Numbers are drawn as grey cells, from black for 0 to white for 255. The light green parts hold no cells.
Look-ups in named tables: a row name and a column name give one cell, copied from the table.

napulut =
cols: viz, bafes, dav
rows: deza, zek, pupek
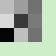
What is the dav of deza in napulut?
113
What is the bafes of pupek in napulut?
191
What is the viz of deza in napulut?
189
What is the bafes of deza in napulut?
157
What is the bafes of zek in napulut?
57
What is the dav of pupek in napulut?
114
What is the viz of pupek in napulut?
5
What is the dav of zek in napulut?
122
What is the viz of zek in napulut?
217

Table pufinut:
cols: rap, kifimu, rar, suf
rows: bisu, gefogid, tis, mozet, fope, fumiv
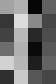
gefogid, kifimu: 221
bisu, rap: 162
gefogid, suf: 70
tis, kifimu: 185
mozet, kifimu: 176
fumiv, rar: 87
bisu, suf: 97
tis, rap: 66
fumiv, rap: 47
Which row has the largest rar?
gefogid

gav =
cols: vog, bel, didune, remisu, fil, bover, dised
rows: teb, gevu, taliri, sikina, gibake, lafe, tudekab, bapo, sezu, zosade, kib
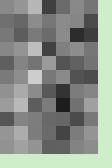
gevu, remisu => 119
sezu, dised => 120
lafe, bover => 82
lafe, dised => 76
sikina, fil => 127
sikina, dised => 118
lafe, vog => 122
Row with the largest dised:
bapo

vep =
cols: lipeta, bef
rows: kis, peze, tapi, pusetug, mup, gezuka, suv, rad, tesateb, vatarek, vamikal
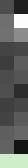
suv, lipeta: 79
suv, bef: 45
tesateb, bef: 90
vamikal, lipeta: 98
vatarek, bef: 102
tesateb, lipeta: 67
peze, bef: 253
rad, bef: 70
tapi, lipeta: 113
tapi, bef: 139
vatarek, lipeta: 94
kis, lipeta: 78
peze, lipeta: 111
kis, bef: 31
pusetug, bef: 71
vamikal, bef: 20
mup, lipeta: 61
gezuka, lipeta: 76
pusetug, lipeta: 68
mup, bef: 93
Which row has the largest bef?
peze

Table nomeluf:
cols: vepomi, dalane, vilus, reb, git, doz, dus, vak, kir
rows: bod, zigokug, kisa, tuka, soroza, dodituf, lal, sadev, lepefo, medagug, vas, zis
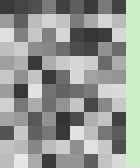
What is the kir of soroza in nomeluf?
173
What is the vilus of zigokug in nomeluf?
188
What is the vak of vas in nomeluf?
201
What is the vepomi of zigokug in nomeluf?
155
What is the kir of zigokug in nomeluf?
187
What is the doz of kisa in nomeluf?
65
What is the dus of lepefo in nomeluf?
175
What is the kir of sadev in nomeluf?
200
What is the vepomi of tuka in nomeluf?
190
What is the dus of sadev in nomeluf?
71

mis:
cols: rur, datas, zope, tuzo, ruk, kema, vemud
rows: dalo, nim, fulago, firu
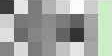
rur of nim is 207
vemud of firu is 166
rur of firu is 132
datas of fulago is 107
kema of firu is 227
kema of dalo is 251
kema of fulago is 51
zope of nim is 125
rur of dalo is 60
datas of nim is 120
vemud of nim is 166
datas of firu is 218
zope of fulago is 133
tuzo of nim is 139
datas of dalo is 229

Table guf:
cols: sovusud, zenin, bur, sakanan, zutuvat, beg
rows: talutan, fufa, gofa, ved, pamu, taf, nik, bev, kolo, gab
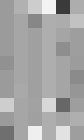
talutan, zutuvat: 58
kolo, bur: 160
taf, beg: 139
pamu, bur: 160
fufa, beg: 194
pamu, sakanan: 174

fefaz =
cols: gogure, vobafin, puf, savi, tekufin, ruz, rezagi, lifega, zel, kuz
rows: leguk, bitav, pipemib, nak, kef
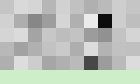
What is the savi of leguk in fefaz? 182
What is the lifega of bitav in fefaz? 12
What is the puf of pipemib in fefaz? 164
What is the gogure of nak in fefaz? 184
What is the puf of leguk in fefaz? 213
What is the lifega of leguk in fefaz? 186
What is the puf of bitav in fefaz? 135
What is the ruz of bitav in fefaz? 176
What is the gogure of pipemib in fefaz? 213
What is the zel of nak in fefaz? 193
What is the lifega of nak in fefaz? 179
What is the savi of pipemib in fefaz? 199
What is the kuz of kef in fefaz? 220
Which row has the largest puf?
leguk

